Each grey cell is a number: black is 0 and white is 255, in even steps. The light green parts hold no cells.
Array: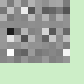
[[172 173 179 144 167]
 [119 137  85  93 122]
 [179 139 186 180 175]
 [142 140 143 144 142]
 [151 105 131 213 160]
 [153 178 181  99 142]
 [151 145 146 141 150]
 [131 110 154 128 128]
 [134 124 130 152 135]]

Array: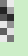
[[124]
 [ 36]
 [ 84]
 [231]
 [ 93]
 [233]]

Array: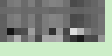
[[ 96 125 125 123 128  74  93 114]
 [105 110 107 108 106 100 102 107]
 [ 95 128 125 124 129  73  91 115]
 [ 96 125 124 123 129  74  92 114]
 [ 94  72 158 123 149 220 127 114]
 [ 95 175 136 166 170  51  76 146]]

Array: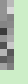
[[146]
 [147]
 [146]
 [133]
 [ 59]
 [149]
 [ 82]
 [181]
 [ 91]
 [161]]

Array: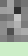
[[111  98]
 [159  47]
 [114 197]
 [141 178]
 [142 161]
 [129 131]]

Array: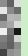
[[141 223]
 [231 107]
 [104 179]
 [152 217]
 [240  23]
 [127 210]
 [115 141]
 [ 67 154]]
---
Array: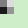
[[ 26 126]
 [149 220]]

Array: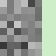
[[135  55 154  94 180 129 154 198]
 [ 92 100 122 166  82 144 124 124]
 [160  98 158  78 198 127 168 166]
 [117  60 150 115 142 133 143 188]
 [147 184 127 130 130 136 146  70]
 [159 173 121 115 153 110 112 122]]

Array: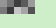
[[121 149]
 [ 59 116]
 [197  62]
 [165  91]
 [ 82 154]]

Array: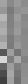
[[ 63  76 100 215  87 178 160 174 166 183 150 163]
 [161 168 157 126 158 122 124 133 129 129 122 137]
 [111 117 126 168 116 151 143 155 149 156 144 153]
 [146 142 140 130 141 138 138 135 140 135 149 140]]

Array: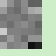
[[168 122 203 128 117 154 185]
 [127 154 129 111 125 118 143]
 [134 131 129 130 124 108 115]
 [142 108 124 139 112 136 139]
 [ 17 147 121 124 130 167  96]
 [ 33 148 114 101 125 175  98]]

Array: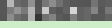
[[ 86  87  87]
 [140 124 183]
 [109 148 106]
 [ 99 121  98]
 [179 182 145]
 [ 54  84  83]
 [113 201 118]
 [130  95 140]
 [ 91  86 112]
 [ 85  98  94]
 [126 213  87]
 [ 97  97  86]
 [102 103  85]
 [ 88 133 116]
 [ 89  86  90]
 [ 98 120  94]]

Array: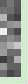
[[108 149  62 156 149 122 239 123 182 115  95]
 [ 71  99  92 108 173 139 107 145  85 109 118]
 [ 90  96 176 109 199 122  74 154  64  84  90]]

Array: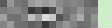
[[131 161 123  92]
 [156 114 132 152]
 [114 112 135 120]
 [111 131 117 112]
 [ 94 191  58 153]
 [105 155  77 166]
 [ 57 218  46 155]
 [ 94 200  82 167]
 [130  83 151 137]
 [150 110 115 127]
 [131 141 123 133]
 [109 171 148 127]
 [114 115 120 107]
 [137 147 125 100]]

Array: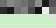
[[ 42 110]
 [ 22 135]
 [111 123]
 [129 112]
 [ 73  95]
 [ 18 141]
 [236  27]
 [107  83]]
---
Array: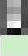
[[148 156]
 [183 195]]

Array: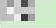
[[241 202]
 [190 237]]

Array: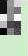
[[138 118]
 [140 251]]

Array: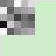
[[ 98 146]
 [145  67]]

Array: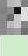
[[142  22]
 [109 202]]

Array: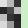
[[ 74 193]
 [ 53  37]]

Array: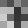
[[186  50]
 [102  53]]
